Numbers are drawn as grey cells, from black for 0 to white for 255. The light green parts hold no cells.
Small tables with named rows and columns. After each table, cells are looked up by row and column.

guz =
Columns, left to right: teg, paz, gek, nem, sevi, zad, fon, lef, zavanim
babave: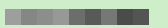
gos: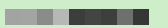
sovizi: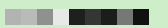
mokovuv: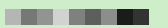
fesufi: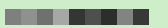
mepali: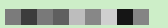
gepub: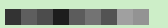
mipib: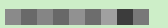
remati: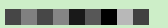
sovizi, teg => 179
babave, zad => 89
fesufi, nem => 167
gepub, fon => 83
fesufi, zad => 79
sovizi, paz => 186
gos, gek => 139
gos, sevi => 61
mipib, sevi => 145
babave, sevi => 109
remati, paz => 128
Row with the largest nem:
sovizi

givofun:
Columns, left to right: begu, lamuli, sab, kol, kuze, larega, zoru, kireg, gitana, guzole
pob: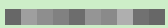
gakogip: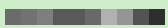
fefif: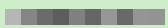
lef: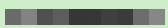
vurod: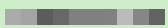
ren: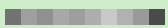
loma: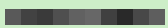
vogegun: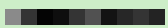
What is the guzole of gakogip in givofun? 46
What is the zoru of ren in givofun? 201
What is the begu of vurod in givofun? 171
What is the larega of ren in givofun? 174
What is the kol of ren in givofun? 168
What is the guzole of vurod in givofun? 99
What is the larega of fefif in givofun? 102
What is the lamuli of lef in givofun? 131
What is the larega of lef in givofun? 55
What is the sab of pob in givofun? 142
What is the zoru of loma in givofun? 64
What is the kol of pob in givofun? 129
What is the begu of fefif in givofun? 182
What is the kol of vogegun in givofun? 14
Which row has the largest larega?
ren

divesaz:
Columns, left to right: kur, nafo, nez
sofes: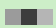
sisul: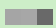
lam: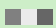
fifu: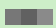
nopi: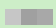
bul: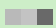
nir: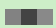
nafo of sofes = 61
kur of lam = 128
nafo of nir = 67
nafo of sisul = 167
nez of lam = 102
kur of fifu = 119
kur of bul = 185
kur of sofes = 155
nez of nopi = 168
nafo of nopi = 160
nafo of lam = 235
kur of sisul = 165
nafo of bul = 195
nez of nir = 137
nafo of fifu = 97
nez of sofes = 181
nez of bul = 105
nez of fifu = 138
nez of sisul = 105
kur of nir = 130

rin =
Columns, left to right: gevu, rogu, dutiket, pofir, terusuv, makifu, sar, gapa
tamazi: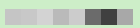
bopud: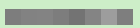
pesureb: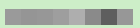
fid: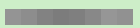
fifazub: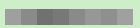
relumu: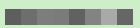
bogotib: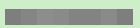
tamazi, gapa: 168
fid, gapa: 145
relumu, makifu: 131
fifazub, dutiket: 113
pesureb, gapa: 151
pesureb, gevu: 154
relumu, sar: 169
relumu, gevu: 94
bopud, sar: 157
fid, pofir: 124
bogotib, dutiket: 141
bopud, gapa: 126
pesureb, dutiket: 151
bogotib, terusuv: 131
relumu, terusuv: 97
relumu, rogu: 110

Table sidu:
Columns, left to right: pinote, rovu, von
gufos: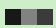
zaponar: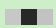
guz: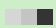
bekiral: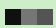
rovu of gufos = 130
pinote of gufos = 24
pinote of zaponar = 199
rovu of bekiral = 118
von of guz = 52
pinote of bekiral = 16
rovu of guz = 196
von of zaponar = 194
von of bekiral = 84
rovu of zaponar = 40
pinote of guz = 214
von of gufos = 59

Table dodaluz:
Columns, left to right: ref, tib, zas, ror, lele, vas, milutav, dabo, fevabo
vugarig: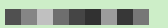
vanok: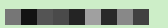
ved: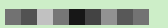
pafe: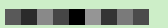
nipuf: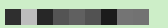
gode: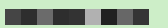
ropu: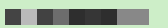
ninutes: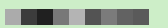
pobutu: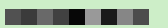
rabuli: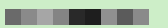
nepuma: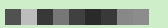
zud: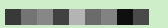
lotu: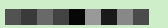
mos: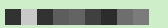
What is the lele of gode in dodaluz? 51
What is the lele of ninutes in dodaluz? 180
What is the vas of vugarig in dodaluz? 49
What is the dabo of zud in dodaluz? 15
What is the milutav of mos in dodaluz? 44
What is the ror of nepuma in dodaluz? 119
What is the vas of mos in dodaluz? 64
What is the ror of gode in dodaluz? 46
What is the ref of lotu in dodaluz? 82

